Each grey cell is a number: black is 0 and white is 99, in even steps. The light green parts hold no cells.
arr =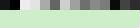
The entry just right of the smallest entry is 92
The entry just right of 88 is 66

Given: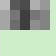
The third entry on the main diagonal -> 24
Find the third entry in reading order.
29
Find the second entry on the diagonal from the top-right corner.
46
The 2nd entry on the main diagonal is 46

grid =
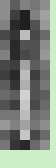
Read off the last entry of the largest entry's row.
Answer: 36
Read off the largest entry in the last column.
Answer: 63
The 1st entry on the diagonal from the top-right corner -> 55
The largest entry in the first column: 59
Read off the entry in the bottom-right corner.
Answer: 55
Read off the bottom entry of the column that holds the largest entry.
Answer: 16
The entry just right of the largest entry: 32
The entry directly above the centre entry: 63
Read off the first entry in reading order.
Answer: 55
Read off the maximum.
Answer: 81
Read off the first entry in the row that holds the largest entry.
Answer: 41
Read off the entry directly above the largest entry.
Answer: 68
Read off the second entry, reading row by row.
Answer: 36
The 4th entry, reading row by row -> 46
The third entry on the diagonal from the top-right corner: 12
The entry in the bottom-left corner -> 46
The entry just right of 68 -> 32
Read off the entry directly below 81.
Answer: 77

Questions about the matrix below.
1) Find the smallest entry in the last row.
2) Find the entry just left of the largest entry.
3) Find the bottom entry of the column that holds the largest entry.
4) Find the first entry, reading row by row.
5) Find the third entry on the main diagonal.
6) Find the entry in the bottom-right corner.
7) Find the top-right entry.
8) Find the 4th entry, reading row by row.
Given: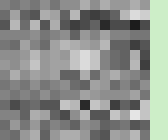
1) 33
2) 63
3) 71
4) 51
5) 42
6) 46
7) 59
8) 46
